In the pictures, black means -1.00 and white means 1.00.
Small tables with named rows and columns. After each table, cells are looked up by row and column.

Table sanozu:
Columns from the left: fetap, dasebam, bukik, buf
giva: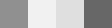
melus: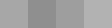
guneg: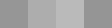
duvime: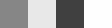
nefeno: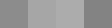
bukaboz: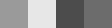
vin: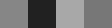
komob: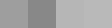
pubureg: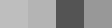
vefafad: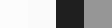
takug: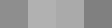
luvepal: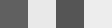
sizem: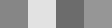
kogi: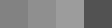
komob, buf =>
0.45
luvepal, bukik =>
-0.33
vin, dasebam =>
-0.74
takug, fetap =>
0.11
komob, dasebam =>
0.07
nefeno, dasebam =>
0.30
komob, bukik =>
0.43
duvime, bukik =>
-0.50
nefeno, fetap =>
0.10
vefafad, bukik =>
-0.76
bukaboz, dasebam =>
0.81
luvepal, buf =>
0.86
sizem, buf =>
0.18
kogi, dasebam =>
0.12
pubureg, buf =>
0.19
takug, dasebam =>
0.39
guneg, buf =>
0.17
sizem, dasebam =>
0.77
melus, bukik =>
0.24
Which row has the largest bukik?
giva

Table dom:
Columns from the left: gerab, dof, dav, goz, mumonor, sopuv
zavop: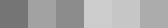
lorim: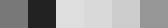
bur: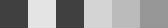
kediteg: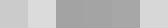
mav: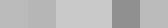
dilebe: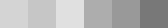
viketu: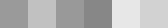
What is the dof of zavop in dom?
0.27
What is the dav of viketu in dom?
0.20
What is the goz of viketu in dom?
0.06
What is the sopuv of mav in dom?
0.47
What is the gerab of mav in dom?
0.46
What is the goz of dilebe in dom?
0.36
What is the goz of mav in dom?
0.58
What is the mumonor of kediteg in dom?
0.31
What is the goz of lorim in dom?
0.70
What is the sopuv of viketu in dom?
0.65
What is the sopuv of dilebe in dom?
-0.06
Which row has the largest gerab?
dilebe

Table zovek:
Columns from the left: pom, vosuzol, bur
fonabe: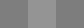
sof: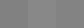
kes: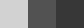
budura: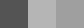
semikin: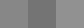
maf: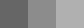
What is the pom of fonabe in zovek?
-0.01
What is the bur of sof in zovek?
0.03
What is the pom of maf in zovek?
-0.20
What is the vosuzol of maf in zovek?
0.10
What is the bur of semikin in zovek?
0.14
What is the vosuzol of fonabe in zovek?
0.16
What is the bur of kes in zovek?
-0.57
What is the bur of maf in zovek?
0.38
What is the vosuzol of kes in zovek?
-0.36
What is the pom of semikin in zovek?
0.06
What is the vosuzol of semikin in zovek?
-0.09
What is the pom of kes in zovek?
0.65
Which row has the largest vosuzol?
budura

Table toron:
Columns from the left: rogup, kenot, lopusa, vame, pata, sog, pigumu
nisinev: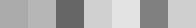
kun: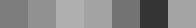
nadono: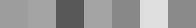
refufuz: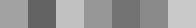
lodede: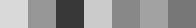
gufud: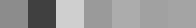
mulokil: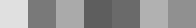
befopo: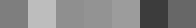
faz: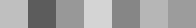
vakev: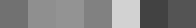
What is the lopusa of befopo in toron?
0.12
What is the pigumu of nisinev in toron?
0.62
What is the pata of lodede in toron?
0.07
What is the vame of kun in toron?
0.28
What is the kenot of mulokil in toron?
-0.05
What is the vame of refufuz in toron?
0.18
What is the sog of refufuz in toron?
0.08
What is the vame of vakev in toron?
0.01
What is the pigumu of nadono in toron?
0.08
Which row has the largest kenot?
befopo

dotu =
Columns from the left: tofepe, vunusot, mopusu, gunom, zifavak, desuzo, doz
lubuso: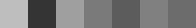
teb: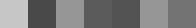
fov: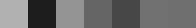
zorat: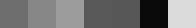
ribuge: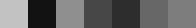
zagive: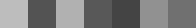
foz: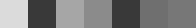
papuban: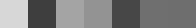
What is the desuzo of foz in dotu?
-0.13
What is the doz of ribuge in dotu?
-0.02
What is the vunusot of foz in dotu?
-0.55
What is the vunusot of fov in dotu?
-0.77
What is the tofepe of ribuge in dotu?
0.52
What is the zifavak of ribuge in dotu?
-0.65
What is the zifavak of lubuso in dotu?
-0.28
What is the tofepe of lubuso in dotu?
0.49
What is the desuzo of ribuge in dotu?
-0.19
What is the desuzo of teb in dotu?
0.18
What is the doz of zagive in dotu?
-0.12
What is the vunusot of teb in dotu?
-0.43
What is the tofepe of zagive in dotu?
0.48
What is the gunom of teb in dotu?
-0.29
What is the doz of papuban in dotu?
-0.14
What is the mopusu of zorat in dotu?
0.22
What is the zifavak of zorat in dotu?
-0.32
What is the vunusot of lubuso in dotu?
-0.59
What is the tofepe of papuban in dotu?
0.69
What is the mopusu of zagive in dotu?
0.39
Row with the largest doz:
zorat

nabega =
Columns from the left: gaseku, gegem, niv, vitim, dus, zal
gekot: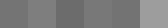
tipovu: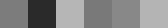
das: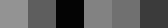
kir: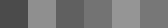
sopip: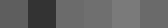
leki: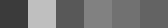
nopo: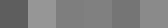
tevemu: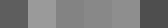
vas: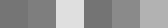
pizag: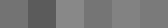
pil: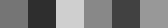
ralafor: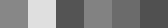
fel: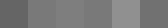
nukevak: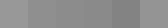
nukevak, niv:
0.10
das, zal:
-0.54
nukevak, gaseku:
0.19
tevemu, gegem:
0.21
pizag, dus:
0.02
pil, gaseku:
-0.08

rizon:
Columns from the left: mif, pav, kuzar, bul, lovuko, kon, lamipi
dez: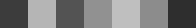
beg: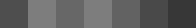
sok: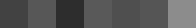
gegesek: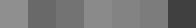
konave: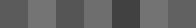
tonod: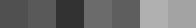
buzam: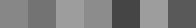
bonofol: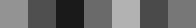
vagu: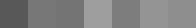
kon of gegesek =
-0.03
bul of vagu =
0.24
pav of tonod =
-0.30
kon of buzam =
0.23
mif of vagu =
-0.31
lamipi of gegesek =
-0.50
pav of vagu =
-0.07
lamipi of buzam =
-0.30
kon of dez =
0.10
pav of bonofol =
-0.38
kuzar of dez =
-0.35
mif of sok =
-0.48
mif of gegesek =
0.12
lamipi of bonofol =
-0.07
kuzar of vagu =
-0.09
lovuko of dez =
0.50
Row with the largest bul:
vagu

